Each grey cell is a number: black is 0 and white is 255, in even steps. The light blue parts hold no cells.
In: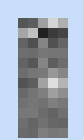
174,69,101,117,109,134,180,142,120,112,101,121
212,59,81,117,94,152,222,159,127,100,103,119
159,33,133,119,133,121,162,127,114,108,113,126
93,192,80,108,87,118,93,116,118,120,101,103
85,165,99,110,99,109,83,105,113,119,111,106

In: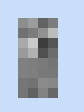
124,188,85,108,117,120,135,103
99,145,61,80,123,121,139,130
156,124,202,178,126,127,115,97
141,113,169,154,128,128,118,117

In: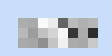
182,45,200
176,172,168
187,54,171
100,247,241
235,212,196
250,193,143
170,157,166
173,184,169

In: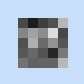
183,71,84,121,184
82,220,146,38,101
62,141,106,83,101
28,161,175,104,97
73,133,81,87,115

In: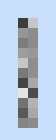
198,140,139,152,142,143,168,76,179,168,139
61,150,124,157,198,121,68,228,114,89,133

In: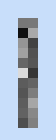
120,169,66,82,86,54,100,125,166,136,128
119,16,149,161,102,218,92,85,93,98,78

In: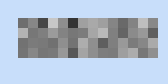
136,95,170,143
190,153,135,119
131,139,123,172
105,100,153,158
133,128,127,123
159,185,94,125
169,166,143,142
160,124,173,164
52,119,115,87
142,131,143,152
199,155,113,121
71,127,121,118
135,119,123,135
110,179,114,116

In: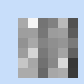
81,92,122,97,55,58
186,159,149,164,217,172
129,156,143,140,136,167
116,119,132,121,113,104
245,159,168,213,167,171
169,158,146,157,198,171

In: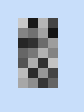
68,20,157,131,195,68,100
182,162,108,178,49,151,53
25,113,49,120,174,44,142
201,132,38,102,84,188,167
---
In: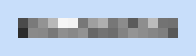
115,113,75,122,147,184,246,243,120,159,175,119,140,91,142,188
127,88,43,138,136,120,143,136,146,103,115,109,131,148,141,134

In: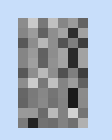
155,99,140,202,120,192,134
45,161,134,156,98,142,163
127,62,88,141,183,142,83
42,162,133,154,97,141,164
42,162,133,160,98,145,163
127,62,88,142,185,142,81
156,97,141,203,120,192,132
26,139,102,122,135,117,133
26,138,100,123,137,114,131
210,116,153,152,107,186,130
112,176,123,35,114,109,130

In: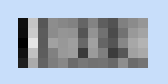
139,150,15,197,87,141,135,130,101,131,94,82,128
153,163,13,203,92,140,149,147,85,147,113,75,114
167,179,1,228,91,161,152,159,104,161,101,85,135
161,169,17,193,93,129,153,157,58,155,127,60,87
107,116,31,171,99,125,136,107,119,113,115,105,142

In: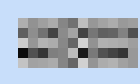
153,158,175,146,159,171,134,113,190,151,163,172
130,80,95,142,114,67,139,164,67,118,96,100
170,158,204,150,179,172,136,102,210,146,177,174
53,152,12,81,53,127,132,187,26,121,81,67
161,152,195,162,165,171,133,102,209,148,172,178

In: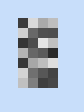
170,190,60,217
80,78,208,104
229,192,53,77
91,42,180,103
189,222,56,167
87,67,211,112
63,71,192,127

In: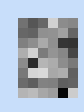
140,135,114,86,103,209
161,101,103,99,144,146
53,51,128,142,170,144
135,70,174,209,123,148
141,121,140,43,181,172
174,96,120,213,217,168
95,99,107,94,130,128
6,204,180,187,167,157
